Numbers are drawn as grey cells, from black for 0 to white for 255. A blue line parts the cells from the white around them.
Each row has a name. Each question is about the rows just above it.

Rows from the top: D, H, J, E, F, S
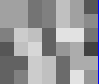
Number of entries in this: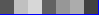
7
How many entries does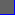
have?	1
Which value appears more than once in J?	[226]
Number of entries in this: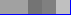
5
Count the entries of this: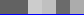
6
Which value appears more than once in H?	[161]

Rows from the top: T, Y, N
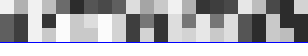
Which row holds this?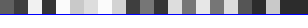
Y
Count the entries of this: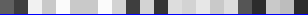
22
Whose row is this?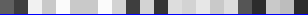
N

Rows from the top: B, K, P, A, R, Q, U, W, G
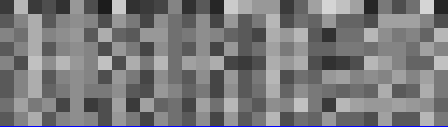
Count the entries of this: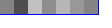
7
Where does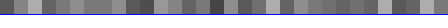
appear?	U
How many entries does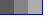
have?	3

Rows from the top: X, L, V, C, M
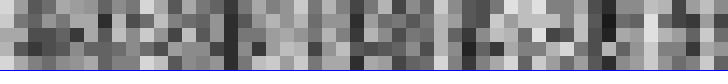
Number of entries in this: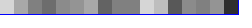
17
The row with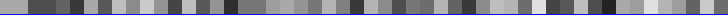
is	V
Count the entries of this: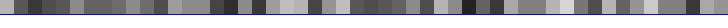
52
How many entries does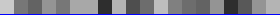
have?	20
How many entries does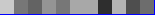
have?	11

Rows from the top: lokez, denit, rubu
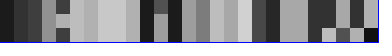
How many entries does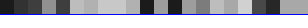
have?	22
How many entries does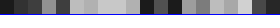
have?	20
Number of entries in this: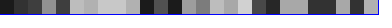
27
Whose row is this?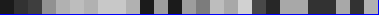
denit
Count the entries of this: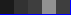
5

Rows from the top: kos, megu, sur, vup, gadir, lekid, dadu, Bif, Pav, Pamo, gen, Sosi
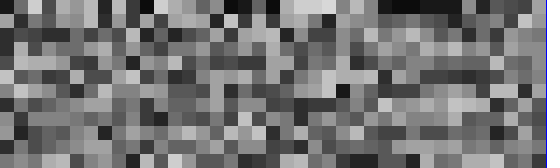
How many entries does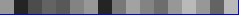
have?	17
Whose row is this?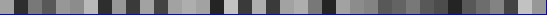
megu
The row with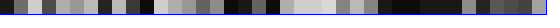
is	kos
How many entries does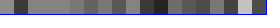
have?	19

